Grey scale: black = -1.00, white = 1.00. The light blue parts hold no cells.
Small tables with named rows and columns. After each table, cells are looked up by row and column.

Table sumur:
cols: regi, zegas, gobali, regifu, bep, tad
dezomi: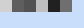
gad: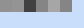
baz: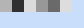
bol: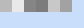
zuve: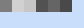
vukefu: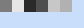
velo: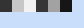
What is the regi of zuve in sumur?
-0.02
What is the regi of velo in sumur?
-0.60
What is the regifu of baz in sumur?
0.19
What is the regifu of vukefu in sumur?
-0.39
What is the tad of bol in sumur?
0.27
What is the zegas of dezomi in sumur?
-0.26
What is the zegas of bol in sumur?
0.83
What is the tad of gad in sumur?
0.04
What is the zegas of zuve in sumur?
0.64
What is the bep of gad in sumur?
0.30
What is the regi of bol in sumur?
0.46
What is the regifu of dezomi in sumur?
0.50
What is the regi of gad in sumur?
0.14
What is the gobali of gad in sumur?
-0.49
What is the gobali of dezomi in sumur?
-0.36

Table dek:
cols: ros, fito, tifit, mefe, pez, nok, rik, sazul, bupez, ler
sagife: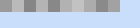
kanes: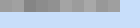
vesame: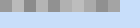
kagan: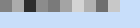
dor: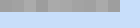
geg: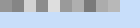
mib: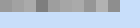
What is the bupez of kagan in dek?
-0.14
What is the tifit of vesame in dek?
0.09
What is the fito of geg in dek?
0.04
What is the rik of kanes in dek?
0.22
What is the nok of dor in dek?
0.32
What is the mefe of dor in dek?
0.23
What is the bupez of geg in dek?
0.35
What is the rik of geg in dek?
0.37
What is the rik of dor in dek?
0.28
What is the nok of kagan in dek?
0.29
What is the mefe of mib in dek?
-0.01
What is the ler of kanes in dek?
0.25
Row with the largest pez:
geg

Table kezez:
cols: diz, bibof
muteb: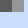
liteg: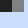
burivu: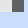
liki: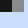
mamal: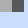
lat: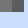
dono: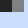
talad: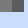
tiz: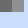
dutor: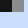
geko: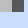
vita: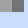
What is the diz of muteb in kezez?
-0.29
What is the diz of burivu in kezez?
0.81
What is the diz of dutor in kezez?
-0.83
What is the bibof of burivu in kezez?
-0.25
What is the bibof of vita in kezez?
-0.09
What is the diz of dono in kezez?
-0.72
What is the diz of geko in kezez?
0.48
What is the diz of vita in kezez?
0.27
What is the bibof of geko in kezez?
-0.31
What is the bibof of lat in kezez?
-0.28

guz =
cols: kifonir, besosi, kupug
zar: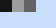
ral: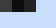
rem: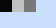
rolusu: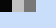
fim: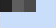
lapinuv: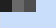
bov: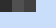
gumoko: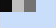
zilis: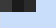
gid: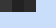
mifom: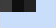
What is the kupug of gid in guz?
-0.66
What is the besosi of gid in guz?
-0.73
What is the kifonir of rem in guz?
-0.95
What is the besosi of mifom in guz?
-0.88
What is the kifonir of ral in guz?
-0.53
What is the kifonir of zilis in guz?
-0.55

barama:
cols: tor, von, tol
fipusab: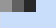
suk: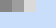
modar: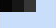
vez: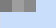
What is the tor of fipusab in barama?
0.18
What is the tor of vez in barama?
-0.03
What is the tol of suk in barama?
0.71
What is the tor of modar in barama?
-0.95
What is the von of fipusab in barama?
-0.24
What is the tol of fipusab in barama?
-0.69

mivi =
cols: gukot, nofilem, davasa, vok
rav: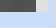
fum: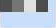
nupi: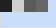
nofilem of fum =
-0.08
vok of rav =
0.76
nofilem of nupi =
0.62
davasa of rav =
-0.36
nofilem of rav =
-0.37
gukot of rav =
-0.35
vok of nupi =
-0.20
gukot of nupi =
-0.74

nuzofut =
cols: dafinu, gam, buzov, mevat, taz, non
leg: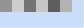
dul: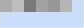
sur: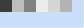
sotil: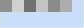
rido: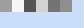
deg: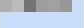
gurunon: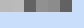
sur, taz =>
0.68
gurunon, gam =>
0.47
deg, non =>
0.19
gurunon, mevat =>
0.14
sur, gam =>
0.48
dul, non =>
0.42
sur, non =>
0.41
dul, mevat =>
0.27
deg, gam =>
0.47
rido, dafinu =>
0.24
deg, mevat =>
0.23
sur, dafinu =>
-0.53
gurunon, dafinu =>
0.45
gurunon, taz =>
0.10
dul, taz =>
0.19
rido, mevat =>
0.65
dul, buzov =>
-0.05
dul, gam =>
0.48
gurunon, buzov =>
-0.22

